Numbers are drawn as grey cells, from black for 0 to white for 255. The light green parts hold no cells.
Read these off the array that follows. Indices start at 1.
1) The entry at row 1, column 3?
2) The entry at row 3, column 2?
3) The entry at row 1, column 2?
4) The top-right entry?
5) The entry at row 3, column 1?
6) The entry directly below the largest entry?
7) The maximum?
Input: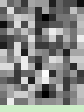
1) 129
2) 154
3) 101
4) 14
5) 117
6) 236
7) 252

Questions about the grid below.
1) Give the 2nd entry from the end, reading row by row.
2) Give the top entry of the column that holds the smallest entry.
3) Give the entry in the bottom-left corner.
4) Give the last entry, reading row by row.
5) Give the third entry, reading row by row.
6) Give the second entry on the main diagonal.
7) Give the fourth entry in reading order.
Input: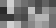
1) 150
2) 124
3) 136
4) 111
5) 136
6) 193
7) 111

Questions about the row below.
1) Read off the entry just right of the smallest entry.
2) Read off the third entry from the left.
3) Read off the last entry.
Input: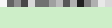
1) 129
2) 144
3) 216

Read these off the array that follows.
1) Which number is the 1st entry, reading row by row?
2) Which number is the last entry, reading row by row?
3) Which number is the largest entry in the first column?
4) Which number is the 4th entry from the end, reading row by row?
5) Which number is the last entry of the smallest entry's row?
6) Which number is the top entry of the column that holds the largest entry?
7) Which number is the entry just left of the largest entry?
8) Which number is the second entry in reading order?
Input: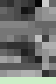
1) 61
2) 74
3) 163
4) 175
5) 103
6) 205
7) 4
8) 48

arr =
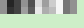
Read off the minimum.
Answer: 37
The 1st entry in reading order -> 145
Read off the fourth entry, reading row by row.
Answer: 145
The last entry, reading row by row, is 145
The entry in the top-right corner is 145
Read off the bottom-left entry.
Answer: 145
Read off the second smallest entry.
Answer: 50
